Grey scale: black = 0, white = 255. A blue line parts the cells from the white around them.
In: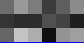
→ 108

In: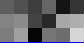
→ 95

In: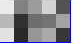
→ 234

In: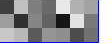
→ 63

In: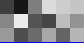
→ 63

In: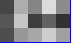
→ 70

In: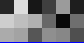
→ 38

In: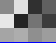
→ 137

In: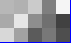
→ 183

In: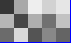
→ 54
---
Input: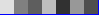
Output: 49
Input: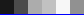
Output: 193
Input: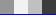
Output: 242
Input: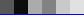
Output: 130
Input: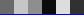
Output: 11
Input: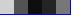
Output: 14
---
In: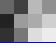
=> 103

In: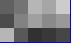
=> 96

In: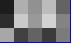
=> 29

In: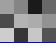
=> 160

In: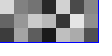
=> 216

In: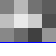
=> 128

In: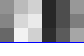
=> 146
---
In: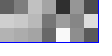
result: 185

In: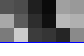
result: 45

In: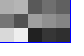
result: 159

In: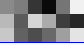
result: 214

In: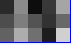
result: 83

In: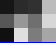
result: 111

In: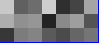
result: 150
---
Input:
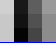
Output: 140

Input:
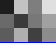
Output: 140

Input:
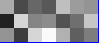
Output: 125

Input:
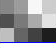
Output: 29

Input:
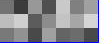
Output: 73

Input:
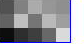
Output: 218

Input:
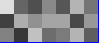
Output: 94
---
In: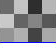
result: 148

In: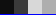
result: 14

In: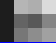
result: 29

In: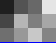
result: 111

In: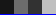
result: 22

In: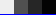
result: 238

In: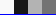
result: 249
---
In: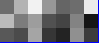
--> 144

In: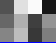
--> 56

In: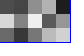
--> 186

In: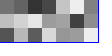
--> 156

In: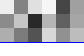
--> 145

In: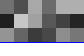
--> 141

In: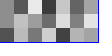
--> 180

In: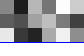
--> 240
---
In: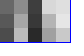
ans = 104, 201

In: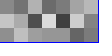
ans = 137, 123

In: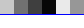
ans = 200, 151

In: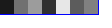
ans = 26, 128

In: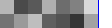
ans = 182, 162

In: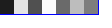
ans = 29, 125
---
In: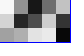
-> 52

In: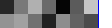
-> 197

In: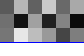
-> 11

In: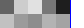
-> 30

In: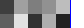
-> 189

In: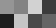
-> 59

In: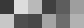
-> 158
